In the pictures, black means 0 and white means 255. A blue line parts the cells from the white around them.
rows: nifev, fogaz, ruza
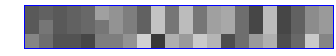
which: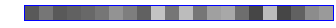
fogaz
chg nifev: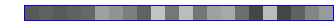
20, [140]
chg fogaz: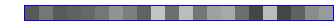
10, [118]
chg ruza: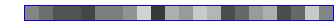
15, [110]

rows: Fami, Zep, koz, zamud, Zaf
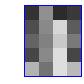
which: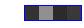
Fami
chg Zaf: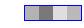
1, [115]
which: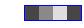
zamud
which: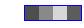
Zep
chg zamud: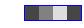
1, [137]

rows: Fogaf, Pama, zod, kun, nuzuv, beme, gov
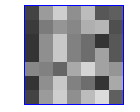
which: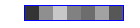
kun
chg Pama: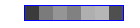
3, [135]

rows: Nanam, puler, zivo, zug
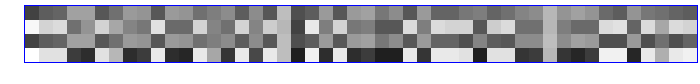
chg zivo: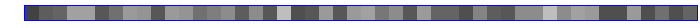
20, [93]
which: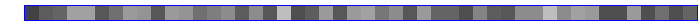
zivo

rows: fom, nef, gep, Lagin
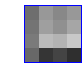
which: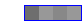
fom
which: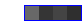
Lagin
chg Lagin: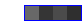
2, [68]
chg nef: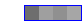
0, [116]

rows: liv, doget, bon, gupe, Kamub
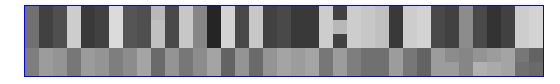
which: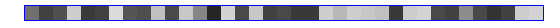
doget
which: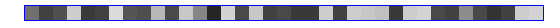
liv
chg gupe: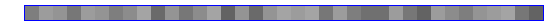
31, [134]
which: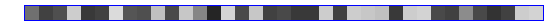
bon
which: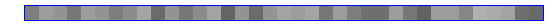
Kamub

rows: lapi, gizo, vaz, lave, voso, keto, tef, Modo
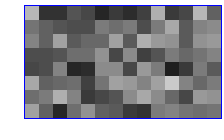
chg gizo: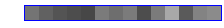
4, [77]
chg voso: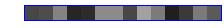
8, [153]
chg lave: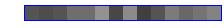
0, [77]
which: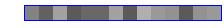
vaz
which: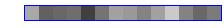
keto

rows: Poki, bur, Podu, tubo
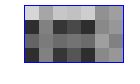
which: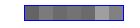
Podu
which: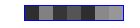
tubo
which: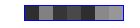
bur
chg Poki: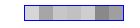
5, [145]

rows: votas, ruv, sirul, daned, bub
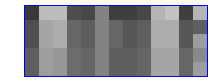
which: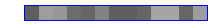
bub
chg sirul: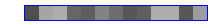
6, [102]
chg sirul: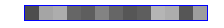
9, [173]

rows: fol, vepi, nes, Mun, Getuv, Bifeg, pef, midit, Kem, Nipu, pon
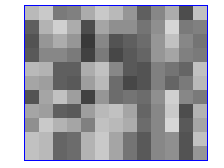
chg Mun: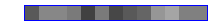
12, [122]
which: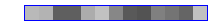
Getuv

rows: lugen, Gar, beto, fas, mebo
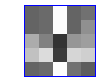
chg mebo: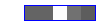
1, [106]
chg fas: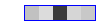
4, [207]
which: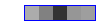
beto
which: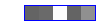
Gar

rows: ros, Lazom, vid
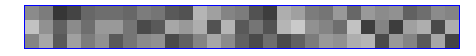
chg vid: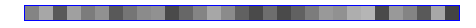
11, [97]
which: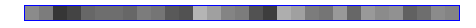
ros

